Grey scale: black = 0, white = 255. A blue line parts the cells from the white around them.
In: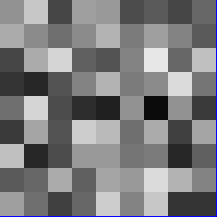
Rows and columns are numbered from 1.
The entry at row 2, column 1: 171
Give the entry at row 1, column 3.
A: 70
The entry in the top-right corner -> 103
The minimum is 11
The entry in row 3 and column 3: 213
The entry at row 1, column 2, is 199
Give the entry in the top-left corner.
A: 146
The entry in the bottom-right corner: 52
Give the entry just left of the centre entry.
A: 45
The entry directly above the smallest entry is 139
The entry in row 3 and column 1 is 70
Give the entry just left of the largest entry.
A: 131
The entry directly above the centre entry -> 179
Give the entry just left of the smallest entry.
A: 146
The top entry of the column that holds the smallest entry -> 90
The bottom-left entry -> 159
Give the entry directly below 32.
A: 186
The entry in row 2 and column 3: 111
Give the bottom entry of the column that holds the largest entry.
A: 199
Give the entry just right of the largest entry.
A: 103
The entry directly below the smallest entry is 171

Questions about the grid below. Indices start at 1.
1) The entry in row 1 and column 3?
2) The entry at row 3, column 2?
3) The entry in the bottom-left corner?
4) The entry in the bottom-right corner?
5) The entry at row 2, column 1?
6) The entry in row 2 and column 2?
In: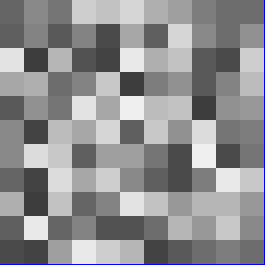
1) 117
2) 61
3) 74
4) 109
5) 95
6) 131

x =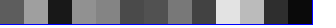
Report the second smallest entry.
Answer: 24
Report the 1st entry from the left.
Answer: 93
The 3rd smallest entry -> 46
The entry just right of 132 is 74
